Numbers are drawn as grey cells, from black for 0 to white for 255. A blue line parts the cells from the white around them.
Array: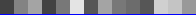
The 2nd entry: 131
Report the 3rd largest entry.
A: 196
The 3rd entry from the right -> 208

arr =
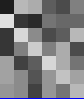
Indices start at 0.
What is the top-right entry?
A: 128
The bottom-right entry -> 184
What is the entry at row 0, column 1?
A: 184
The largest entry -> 224
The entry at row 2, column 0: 54
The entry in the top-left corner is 30
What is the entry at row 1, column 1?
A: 54
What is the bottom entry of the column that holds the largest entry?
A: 150
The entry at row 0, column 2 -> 172
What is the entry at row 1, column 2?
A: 42
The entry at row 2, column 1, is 215
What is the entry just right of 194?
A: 162

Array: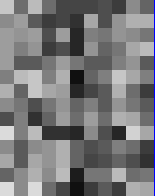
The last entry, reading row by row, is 167
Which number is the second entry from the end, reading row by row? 176
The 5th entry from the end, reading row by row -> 60
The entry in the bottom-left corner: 219
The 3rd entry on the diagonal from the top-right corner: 148
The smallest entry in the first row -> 60
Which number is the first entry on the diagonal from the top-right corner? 100
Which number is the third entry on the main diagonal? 157
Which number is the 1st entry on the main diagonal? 198
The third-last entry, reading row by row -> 60
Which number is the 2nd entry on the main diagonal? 157

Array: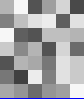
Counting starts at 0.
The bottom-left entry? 168
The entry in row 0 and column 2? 83
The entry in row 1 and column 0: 128
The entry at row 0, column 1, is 247
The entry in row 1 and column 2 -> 225
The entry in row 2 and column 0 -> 247
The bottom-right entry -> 247
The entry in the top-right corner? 73
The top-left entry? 180
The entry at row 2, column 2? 83
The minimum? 64

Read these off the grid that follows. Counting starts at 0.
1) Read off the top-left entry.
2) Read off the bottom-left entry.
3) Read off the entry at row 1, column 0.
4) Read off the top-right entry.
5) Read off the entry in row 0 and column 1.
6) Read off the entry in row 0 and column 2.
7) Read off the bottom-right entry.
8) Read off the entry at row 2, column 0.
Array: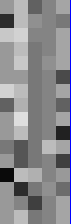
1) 153
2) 153
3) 44
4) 165
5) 188
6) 97
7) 165
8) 200

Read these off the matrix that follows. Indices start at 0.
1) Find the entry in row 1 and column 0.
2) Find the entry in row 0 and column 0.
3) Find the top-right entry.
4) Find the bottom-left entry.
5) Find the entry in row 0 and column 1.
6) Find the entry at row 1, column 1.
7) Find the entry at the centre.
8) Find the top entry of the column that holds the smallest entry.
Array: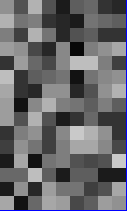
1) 178
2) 145
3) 39
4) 167
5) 82
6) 116
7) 126
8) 94
